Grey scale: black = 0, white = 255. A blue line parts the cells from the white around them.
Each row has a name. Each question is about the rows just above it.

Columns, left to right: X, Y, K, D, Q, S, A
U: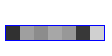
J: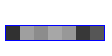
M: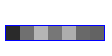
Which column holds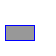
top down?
Q
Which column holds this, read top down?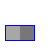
D
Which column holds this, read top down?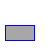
D
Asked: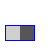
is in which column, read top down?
A

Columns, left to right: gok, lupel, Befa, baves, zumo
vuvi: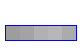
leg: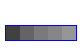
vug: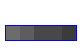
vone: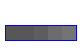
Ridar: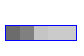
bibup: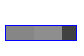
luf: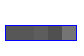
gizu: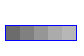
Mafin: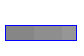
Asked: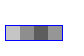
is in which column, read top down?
Befa
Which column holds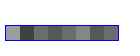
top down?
gok
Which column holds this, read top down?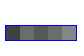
gok
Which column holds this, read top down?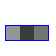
zumo

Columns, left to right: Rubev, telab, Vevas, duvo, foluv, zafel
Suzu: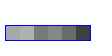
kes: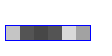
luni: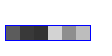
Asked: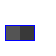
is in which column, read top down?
telab
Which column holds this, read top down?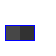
Vevas
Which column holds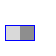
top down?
foluv

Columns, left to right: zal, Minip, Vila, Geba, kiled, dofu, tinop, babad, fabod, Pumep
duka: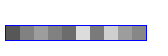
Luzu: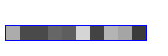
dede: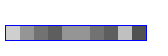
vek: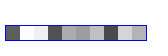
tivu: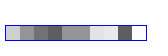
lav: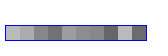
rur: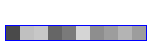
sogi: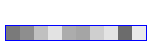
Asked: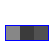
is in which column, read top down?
Pumep
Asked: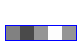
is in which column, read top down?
Minip
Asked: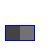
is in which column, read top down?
tinop
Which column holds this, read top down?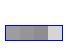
dofu

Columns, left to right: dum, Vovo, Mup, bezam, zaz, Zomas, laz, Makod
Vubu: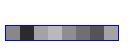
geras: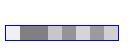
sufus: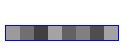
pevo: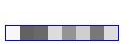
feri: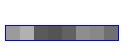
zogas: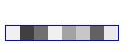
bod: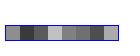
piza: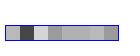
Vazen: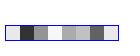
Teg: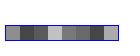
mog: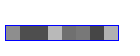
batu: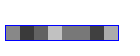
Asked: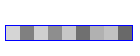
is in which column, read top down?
Zomas
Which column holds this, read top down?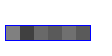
Mup

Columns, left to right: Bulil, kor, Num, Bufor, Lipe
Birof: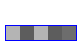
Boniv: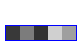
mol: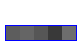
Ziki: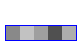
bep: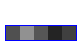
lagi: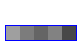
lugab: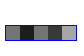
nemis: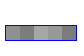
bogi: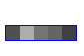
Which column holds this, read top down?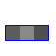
Bulil
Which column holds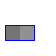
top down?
Bulil

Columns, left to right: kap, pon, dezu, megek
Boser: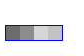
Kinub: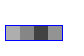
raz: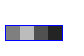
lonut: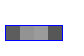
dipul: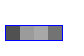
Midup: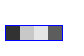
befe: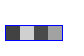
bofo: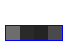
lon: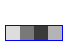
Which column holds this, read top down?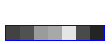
dezu
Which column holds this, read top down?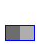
kap
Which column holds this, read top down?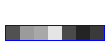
dezu
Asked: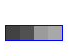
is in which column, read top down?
dezu
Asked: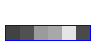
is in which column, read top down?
dezu
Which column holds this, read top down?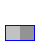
megek

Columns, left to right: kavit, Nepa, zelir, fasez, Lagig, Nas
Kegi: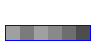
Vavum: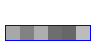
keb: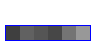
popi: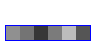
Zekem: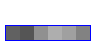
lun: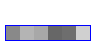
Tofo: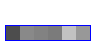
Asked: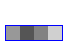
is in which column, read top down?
Nas
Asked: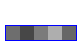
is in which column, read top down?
fasez
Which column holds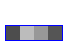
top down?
Nas
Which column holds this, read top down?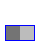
Lagig
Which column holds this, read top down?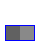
kavit

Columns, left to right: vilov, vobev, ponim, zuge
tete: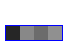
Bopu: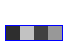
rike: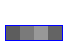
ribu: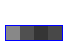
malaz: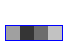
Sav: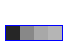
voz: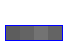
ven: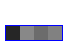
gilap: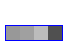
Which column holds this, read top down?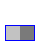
vobev
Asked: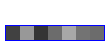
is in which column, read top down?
ponim
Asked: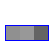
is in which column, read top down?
zuge
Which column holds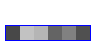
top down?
zuge

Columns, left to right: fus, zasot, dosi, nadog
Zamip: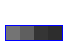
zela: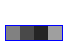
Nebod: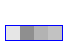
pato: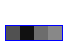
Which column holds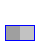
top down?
nadog
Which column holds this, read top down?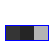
dosi
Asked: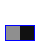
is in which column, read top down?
zasot
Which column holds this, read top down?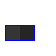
dosi
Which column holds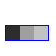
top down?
nadog
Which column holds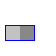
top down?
nadog

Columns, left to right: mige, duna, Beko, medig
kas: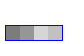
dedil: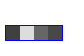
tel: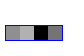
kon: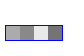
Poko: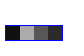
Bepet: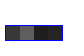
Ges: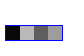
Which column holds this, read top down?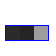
medig
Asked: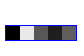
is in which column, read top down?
Beko
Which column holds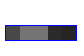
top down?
medig
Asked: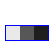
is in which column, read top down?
Beko
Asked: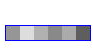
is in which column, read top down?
duna
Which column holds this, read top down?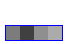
mige

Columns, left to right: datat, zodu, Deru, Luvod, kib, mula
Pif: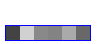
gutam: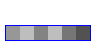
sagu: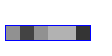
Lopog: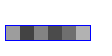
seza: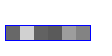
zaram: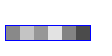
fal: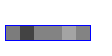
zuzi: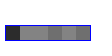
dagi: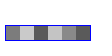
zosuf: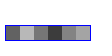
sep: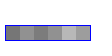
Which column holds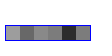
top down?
datat
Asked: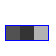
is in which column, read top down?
mula
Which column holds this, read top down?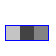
zodu
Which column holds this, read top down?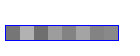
kib
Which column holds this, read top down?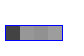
datat
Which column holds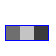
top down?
Luvod
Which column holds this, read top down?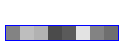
Luvod

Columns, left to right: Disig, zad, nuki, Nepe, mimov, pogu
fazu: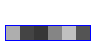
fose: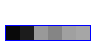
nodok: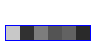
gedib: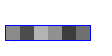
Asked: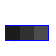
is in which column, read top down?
zad
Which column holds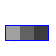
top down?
mimov
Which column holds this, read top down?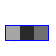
pogu
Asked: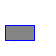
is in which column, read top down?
Nepe
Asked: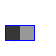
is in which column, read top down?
nuki

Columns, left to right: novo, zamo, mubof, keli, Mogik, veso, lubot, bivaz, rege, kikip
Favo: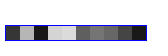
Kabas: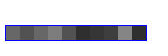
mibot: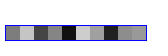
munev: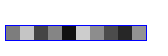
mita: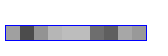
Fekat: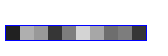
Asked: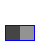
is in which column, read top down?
mubof
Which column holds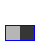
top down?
keli
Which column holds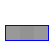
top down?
kikip
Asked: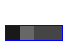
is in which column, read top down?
mubof
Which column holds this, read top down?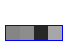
rege
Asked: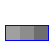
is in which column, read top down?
lubot
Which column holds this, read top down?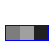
novo

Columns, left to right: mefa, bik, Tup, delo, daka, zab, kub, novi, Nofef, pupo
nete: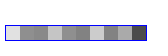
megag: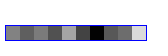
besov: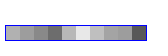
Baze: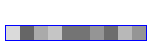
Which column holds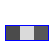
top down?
pupo
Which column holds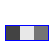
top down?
zab
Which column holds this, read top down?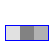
mefa

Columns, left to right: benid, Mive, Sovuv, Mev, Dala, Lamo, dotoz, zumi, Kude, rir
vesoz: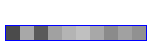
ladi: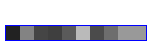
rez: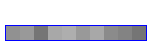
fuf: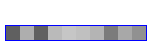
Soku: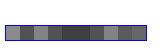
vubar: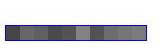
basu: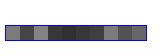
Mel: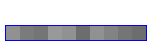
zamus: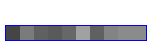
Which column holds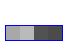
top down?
Mev
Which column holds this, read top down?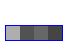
Mive

